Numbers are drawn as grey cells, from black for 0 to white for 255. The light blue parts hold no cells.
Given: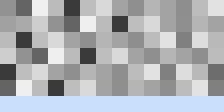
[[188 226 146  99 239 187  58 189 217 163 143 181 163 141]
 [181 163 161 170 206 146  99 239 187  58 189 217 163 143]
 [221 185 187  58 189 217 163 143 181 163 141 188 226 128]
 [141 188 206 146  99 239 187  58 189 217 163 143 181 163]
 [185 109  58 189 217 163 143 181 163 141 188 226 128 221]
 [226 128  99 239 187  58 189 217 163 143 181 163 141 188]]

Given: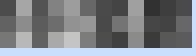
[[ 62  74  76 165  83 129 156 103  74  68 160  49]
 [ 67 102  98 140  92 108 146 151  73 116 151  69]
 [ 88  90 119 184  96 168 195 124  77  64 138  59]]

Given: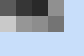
[[ 41 144  90  54]
 [141 116 201 150]]

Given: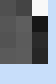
[[ 68 248  80]
 [ 94  22  86]
 [ 91  42  83]
 [ 92  38  90]]

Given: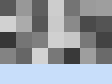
[[155 158  89 152  95 205 116]
 [ 74  84 209 171  87 202 138]
 [120  67  55 117 127 208 199]
 [158 106 131 102 210 120  57]]

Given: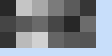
[[ 91  54  40 197 168 123]
 [ 39 108  69  89 106  70]
 [ 87  84  51 186 209 101]]

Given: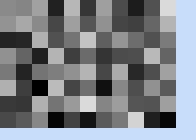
[[ 81 219 137 132 162  33 182  55 159  77  28]
 [101 179 147 169 138  71 158  86 145  69  64]
 [ 80 124  35  37 176  81 117 195  95 150 109]
 [186 100 145  99  30 179  62 107  53  76  78]
 [ 79 160 122  36 115 126 144 180  70 171  40]
 [145  89 176  62   0 187  68 111  17 135  79]
 [ 82 159  58  55 175 115 154 218 133 156  86]
 [ 30   7  74  91 136   4  67  18  90 122 212]]

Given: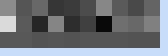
[[ 73  99 139  85 104  55  60  75 136  90]
 [104 129 217  89  38 132  46  64  10 111]
 [ 83  82  87  87  84  86  83  85  86  86]]
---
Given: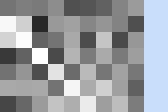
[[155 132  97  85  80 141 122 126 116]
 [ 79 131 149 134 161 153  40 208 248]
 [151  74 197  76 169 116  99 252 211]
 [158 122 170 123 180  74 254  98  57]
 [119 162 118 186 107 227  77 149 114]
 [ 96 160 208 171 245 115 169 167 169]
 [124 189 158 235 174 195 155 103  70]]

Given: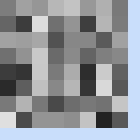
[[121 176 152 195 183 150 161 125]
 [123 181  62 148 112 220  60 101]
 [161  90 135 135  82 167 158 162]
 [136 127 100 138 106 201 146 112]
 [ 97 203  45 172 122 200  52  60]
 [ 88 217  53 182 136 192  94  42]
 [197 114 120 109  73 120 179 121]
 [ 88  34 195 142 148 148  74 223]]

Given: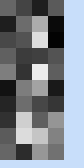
[[ 90  30  68 102]
 [ 10 172 108  30]
 [  3 221  83  72]
 [ 83  64  60  96]
 [ 94 236  51 126]
 [ 25 163 125  18]
 [ 54  71 109  37]
 [149  95 207  49]
 [130 197 220  91]
 [113 151  44 102]]

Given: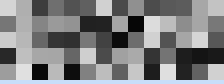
[[195 167  92  89  76 144  74 209  96  82 111  61 175 213]
 [120 166 141 189 220   6 166  34  33 147 154 133 177 118]
 [ 87 213 166  83 209 109  12  66 120  48  52 103 183 204]
 [ 25  20  29 116  52 170 161  75 207 102 166 167 191  40]
 [209  98  34 223  29 199  97 189 129  13 186   9 224 157]]

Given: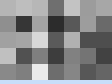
[[167 156 195 111 183 190 181]
 [106 157  88  44 163  54 143]
 [ 78  78 177  90 216 165 161]
 [ 66 116 129  61 127  81 192]
 [101  87 134 109 234 127 137]]

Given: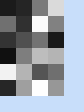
[[218 122  37  27]
 [129 250  48 112]
 [ 25 115  80  51]
 [180 189 126  16]
 [111  84 180 242]
 [151 254 159  38]]

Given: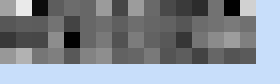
[[209   1 114  44  58  73 105 156  70 155 103 108  93  12 234 163]
 [112 122 114 108  86  98 102 110  95 110 103  67 115  92  93  87]
 [127 157 139 117  54  88  98 124  82 121 103   1 141  71  72  56]
 [ 90  84 102  67  93  84 121 102  98 142 131  88 127 118 178 152]]

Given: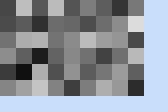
[[120  53  93 125  84 187  87 190  71]
 [220 140 109  77 103 108  48  91  75]
 [ 73 149 157 187 139 115 178 173 114]
 [185 112  66 113 136  99  28  95 141]
 [ 95 155 118  92 146  80 174  16  59]
 [ 44 152 174 125  62 130 196 161 133]]

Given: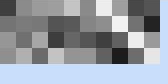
[[ 84  72 158 237 138 196 158 155 139  63]
 [ 35 114 242 142 133  89  84 120 123 116]
 [154 237  97  63  85 102  61 166 112 150]
 [230 109  28  97 149 148 195 107 176 143]]
